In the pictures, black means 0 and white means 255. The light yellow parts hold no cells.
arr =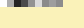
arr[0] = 254
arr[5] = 218

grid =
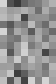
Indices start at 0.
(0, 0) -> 213
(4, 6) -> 138
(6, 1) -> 114
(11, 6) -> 212
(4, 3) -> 149
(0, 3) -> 98
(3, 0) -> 116
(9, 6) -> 118
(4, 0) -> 212
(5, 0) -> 150
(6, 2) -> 157
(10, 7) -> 169
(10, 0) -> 167
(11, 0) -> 191
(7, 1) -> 88
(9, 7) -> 181
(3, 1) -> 88
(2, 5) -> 146
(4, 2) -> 169
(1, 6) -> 171
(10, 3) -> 94
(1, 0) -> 179
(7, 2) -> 155
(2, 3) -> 68
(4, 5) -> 165
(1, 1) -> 156

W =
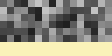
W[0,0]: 101
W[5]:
[46, 125, 38, 92, 60, 185, 84, 152, 117, 56, 65, 137, 169, 82, 151, 161]
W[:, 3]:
[44, 145, 88, 119, 78, 92]
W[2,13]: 91
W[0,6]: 152
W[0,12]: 89
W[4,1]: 70
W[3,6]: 149
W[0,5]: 194
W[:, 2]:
[58, 139, 162, 141, 79, 38]
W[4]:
[68, 70, 79, 78, 33, 121, 89, 169, 93, 133, 114, 146, 111, 40, 168, 101]
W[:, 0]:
[101, 187, 167, 81, 68, 46]
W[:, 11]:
[185, 72, 152, 174, 146, 137]
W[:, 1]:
[135, 73, 140, 63, 70, 125]
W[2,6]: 169
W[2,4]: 97
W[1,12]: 75
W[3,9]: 31
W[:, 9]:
[96, 101, 53, 31, 133, 56]
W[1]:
[187, 73, 139, 145, 49, 35, 195, 175, 150, 101, 67, 72, 75, 194, 91, 142]
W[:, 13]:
[85, 194, 91, 52, 40, 82]
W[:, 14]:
[181, 91, 104, 138, 168, 151]

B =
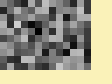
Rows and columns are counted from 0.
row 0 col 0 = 135
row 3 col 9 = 111
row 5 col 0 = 71
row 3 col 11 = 117
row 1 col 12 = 56
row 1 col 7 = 42
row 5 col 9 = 60
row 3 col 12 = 83
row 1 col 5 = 171
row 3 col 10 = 164
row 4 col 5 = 1
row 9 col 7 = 105
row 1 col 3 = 118
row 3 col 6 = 96
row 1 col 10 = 129
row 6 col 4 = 82
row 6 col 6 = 90
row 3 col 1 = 44
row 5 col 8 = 172
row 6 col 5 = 142
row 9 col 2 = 60
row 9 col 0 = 74
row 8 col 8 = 126
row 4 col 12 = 60
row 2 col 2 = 119
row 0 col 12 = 57
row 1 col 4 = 94
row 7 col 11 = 185
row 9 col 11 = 165
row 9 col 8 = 196
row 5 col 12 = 60
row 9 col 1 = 166
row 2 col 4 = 160
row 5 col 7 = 178
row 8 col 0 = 94

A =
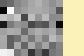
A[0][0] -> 95
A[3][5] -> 94
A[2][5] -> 149
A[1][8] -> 86
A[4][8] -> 129
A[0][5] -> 177
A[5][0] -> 170
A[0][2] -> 135
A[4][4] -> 158
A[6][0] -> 167
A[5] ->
[170, 95, 113, 159, 120, 162, 129, 186, 162]
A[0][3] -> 149
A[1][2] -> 143
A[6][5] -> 129
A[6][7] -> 108
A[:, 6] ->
[161, 165, 186, 83, 162, 129, 164, 57]
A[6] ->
[167, 96, 168, 101, 168, 129, 164, 108, 134]
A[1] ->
[7, 251, 143, 158, 170, 171, 165, 153, 86]
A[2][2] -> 198
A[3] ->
[24, 122, 148, 141, 72, 94, 83, 148, 9]
